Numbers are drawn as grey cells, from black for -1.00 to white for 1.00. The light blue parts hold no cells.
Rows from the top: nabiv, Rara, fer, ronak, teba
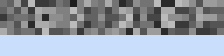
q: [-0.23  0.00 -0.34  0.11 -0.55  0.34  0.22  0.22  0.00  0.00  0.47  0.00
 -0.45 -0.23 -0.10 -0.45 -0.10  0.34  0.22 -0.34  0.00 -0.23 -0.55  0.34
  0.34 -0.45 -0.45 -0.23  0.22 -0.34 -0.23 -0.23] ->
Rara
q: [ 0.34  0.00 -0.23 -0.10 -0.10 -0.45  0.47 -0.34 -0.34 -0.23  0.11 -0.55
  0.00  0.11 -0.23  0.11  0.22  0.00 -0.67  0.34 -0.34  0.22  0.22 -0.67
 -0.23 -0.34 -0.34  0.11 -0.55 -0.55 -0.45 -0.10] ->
teba

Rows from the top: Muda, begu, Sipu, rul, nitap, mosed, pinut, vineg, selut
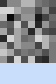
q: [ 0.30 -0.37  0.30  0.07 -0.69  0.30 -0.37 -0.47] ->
nitap
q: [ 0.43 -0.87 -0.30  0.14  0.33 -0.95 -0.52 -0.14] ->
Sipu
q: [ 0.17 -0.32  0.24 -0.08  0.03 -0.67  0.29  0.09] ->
pinut
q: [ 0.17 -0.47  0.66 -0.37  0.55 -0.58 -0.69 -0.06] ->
selut
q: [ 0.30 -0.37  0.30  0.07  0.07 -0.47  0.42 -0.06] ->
pinut

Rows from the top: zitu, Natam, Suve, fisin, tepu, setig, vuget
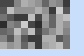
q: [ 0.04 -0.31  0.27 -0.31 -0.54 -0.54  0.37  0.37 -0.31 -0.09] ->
setig
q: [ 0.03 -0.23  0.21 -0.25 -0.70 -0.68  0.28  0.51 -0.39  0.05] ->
setig

